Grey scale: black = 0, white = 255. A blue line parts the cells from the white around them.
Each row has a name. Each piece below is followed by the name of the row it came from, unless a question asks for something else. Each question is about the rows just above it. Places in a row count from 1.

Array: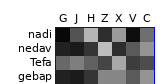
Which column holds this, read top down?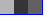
H
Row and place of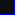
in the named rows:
nadi, 6
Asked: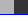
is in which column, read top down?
H
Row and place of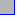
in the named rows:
nadi, 3

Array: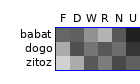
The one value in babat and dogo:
[88]
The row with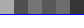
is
dogo
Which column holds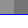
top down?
W
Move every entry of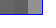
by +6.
[108 102 152]
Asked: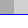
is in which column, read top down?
F

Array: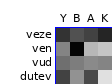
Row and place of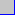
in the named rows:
ven, 4
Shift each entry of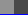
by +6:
[152  79]
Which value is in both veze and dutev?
[66]
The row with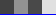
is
dutev
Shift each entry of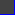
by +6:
[72]
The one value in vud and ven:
[132]
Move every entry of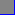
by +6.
[138]

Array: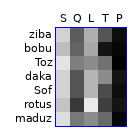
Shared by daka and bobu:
[20]
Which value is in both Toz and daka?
[140]
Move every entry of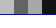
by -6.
[183  93 162  14]
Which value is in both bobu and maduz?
[7]

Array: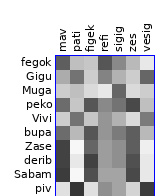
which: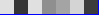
piv
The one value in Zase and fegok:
[94]
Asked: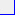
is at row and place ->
Zase, 7
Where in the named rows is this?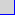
piv, 6
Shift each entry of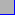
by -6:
[172]

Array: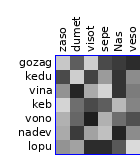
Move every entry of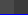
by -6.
[68 53]
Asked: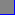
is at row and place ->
keb, 6
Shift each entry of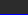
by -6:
[38 38]

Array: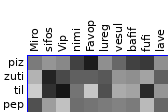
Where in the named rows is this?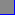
piz, 3
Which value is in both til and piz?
[149]

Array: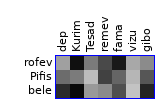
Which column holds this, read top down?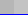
vizu
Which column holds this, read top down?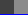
remev

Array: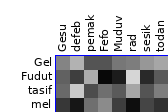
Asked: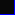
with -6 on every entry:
[2]
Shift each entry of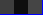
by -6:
[56  8 63]
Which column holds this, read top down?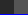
sesik
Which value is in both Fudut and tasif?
[90]
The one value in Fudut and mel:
[62]
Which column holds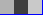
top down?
defeb

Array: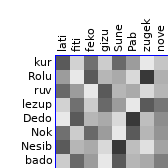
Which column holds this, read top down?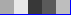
Pab
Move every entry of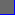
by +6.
[111]
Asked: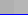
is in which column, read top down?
nove
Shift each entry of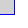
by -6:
[204]

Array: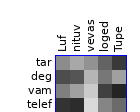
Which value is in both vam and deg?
[160]
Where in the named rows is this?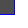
deg, 1
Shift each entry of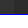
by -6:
[45 38]
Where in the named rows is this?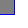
vam, 1
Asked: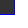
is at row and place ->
telef, 1
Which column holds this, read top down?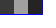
Tupe

